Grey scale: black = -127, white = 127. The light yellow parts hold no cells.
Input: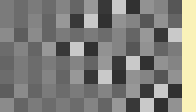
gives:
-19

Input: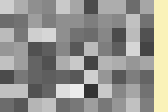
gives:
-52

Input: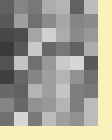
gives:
-23

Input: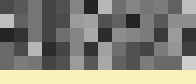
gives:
-91

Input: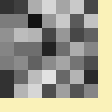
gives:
-3

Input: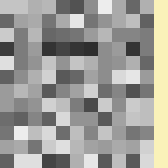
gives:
-10

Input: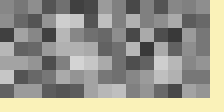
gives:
35

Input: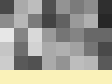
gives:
103
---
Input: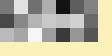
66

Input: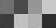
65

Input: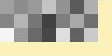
-1

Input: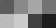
75

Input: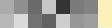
78

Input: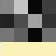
-50

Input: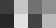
98

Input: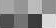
-11

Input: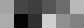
79

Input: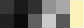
-31
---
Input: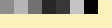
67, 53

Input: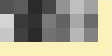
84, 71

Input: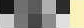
96, 75

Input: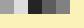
93, 32

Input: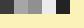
107, 38

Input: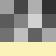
82, 62

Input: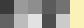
98, 75

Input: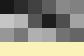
69, 54

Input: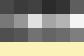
116, 97

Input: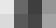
104, 90
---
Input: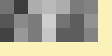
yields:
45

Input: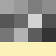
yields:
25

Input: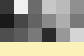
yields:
71

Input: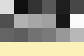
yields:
-40

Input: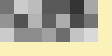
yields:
-38

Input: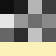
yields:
-97
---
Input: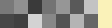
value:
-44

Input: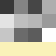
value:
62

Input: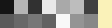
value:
120

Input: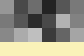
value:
-54

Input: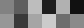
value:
75

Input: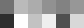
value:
110

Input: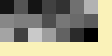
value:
-8

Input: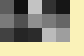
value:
15

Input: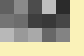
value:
-65
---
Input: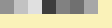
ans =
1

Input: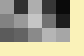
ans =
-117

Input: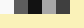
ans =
-64

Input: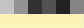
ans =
-93

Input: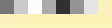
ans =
-79

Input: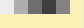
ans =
2

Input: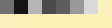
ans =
-34
